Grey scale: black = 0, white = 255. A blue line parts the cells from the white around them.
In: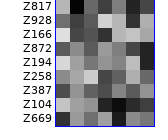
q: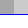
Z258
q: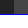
Z817
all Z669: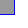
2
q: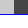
Z258

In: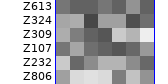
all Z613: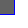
2 3 5 7
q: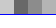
Z232
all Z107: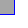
2
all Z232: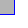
4 5
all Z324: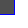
6
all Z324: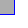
2
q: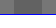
Z613

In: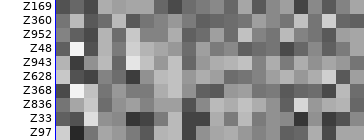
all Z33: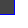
7 10 11
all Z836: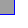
6 8 9
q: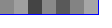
Z169
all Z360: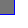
1 7 14 17 19
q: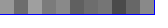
Z48

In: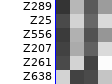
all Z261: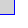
2
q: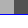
Z556
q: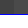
Z638
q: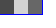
Z25
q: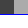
Z207
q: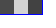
Z261

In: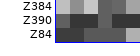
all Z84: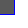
3 4 5
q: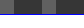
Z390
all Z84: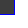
1 2
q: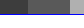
Z84
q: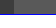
Z84
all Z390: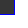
2 3 5 6

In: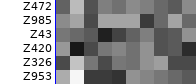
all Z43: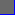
2
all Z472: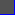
3
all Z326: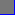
3 5
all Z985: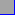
2 4 5 6 9
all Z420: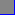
5
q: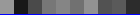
Z420
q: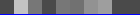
Z326

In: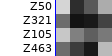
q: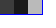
Z463
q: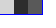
Z50
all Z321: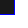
3

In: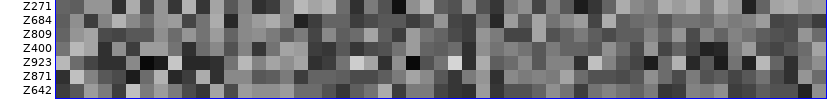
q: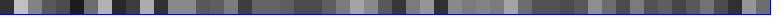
Z871
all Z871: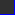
1 12 32 53
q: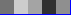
Z923
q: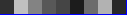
Z923
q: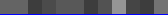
Z684
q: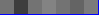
Z642
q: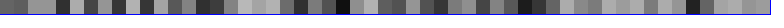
Z271

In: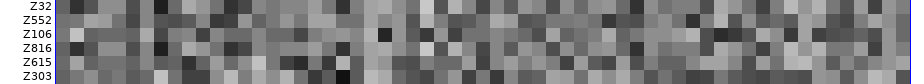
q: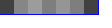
Z615
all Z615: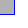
21 53

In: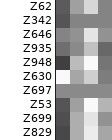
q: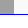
Z53
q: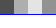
Z699
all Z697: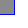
1 2 3 4
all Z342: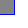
2 3 4
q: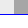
Z829
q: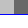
Z935

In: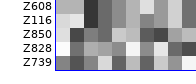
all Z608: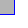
1 2 6
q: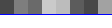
Z850
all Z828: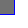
2

